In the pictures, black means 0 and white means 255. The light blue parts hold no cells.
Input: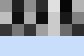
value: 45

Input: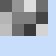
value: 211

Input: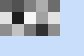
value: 141

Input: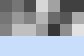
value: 226

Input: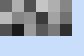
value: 47

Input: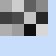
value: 215
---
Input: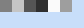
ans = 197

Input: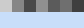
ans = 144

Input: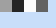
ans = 160

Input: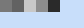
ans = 141

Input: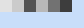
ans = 203

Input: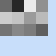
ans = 204

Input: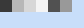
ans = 215

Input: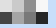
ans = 224
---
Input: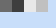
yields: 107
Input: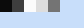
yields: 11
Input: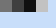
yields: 115
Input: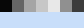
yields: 7
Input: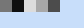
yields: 118
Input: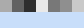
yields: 171
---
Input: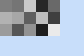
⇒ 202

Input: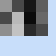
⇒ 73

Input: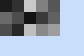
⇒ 201

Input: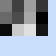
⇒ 64

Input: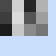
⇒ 208

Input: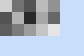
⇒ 83

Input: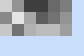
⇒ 62

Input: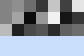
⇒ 197

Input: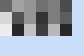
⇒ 113

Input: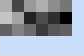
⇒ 175
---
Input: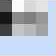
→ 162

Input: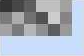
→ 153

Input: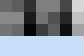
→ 161

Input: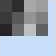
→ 97

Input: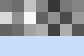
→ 86

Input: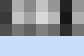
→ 117

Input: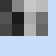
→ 102

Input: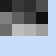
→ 157
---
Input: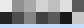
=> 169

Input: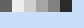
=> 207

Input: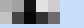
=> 19

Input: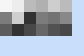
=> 187

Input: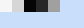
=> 5

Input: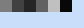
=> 37

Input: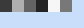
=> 99

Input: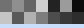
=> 101
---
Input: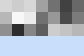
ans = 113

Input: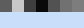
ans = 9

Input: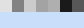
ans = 163

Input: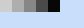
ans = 135

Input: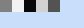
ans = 9

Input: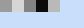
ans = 131
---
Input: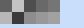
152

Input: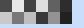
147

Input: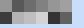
51

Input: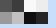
16

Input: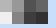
61

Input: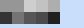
74

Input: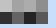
36

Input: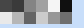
151

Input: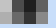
52

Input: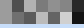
208
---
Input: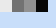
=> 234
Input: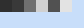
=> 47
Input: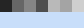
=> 37
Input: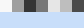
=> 248
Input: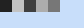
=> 34
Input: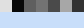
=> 224
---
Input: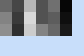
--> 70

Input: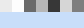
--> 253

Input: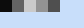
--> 99

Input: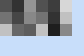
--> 50

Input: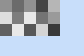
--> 107

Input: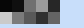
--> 15

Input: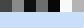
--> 138

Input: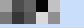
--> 77

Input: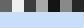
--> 239
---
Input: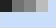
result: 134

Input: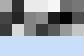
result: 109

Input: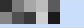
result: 188

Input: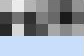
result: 82

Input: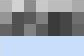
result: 188

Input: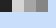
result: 165

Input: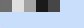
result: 26

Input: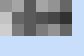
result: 147
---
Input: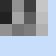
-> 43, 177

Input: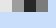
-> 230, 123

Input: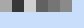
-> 168, 138

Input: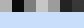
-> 178, 55

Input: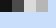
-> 19, 182

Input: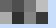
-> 100, 57

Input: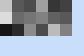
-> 197, 129
